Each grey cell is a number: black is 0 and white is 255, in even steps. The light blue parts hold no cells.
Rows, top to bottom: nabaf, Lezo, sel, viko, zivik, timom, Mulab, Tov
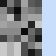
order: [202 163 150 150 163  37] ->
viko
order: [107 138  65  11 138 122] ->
Lezo
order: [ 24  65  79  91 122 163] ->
nabaf
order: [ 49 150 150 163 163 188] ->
sel
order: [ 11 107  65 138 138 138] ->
zivik
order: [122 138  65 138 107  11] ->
Lezo

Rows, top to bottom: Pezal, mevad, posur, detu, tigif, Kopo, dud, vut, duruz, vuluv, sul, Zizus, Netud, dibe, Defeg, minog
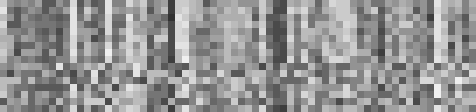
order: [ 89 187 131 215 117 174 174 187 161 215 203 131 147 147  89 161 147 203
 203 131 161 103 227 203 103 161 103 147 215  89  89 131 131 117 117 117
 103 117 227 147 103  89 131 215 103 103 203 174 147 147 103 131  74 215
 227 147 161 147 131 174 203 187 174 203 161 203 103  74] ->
detu
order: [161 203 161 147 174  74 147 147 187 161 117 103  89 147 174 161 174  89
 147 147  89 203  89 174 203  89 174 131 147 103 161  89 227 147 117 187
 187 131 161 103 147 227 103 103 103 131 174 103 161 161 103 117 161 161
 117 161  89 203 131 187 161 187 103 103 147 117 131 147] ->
vuluv
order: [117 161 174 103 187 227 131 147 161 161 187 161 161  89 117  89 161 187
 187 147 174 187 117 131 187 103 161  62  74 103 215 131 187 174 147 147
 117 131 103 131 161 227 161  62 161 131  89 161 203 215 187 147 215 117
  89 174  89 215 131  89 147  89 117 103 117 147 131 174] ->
minog
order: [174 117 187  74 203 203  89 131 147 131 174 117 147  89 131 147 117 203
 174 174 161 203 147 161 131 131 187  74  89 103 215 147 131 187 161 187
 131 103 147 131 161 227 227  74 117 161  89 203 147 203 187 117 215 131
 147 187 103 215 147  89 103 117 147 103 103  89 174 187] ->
dud
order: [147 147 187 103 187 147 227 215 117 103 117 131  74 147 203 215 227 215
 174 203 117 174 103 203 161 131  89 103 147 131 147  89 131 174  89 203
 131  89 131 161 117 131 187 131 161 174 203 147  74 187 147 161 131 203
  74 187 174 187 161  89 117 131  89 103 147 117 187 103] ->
sul
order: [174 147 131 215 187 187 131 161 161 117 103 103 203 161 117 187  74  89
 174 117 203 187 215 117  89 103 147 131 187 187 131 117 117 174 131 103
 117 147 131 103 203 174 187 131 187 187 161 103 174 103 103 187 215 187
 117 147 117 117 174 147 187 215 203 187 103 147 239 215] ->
dibe

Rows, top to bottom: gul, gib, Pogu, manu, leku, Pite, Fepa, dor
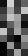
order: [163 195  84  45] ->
Pogu
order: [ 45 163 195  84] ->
Pogu
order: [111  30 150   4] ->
Fepa
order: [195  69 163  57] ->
gib
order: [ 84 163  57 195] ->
leku
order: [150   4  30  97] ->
Pite

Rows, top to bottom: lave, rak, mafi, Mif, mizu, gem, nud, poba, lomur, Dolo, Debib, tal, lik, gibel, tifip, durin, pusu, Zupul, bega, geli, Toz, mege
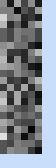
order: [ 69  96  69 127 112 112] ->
mizu
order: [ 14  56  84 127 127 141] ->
mege
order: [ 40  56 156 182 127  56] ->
poba
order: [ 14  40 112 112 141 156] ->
nud

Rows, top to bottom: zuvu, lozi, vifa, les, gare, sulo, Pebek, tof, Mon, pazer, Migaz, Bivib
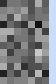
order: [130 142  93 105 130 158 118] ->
Bivib
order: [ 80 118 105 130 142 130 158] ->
lozi
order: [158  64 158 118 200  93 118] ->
tof
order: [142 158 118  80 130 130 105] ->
lozi
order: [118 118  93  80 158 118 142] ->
Mon

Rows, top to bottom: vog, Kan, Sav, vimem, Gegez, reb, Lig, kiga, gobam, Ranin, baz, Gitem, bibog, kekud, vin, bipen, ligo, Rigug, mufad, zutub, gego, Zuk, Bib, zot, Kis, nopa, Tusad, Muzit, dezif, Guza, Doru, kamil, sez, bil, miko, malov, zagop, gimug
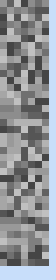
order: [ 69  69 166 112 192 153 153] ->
vin
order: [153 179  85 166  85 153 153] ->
sez
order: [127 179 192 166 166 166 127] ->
miko
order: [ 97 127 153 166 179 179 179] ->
gego
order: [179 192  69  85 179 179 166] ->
reb
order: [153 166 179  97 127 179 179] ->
gego
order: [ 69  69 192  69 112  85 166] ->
zagop

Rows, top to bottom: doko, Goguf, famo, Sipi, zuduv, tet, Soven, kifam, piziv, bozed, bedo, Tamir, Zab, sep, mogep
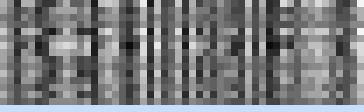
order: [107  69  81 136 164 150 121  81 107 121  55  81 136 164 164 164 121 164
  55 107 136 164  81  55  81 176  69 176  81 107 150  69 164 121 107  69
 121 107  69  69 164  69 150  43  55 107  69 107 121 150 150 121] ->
tet
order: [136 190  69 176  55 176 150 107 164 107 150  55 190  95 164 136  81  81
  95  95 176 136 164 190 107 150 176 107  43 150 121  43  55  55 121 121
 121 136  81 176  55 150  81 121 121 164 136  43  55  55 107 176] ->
sep
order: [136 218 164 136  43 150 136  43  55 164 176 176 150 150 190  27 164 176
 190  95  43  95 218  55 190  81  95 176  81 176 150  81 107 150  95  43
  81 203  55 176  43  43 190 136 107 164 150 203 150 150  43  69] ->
kifam

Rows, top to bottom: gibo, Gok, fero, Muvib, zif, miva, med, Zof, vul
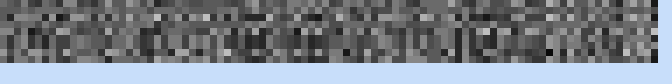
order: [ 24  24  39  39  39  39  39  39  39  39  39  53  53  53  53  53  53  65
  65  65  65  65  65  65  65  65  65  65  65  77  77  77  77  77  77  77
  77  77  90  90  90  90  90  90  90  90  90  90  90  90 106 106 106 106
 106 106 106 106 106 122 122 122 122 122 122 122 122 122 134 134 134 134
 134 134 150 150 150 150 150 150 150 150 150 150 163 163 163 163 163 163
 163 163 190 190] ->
zif
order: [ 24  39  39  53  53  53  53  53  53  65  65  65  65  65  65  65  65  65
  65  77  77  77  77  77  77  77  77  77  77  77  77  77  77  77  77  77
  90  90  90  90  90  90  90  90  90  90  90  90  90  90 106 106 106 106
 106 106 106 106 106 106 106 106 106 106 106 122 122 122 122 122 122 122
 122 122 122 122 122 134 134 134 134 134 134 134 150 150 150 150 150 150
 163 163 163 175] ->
gibo
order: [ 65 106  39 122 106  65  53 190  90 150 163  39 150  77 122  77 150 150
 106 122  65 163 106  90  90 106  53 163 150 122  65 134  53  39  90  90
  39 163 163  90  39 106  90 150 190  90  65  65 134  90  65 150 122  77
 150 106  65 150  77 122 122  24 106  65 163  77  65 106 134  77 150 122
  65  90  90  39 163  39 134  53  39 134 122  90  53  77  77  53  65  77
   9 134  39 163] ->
Zof
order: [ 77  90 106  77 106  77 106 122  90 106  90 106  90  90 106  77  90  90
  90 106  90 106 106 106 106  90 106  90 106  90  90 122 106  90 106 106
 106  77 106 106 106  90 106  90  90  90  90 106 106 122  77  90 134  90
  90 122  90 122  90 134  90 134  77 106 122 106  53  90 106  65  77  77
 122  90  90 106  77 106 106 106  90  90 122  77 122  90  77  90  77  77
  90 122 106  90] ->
Gok
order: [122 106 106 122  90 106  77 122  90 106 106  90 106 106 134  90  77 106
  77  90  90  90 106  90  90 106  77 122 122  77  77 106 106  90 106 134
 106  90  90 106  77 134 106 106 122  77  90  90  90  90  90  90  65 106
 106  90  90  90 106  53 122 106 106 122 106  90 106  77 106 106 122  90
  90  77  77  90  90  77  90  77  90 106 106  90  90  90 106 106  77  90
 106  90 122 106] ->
Muvib

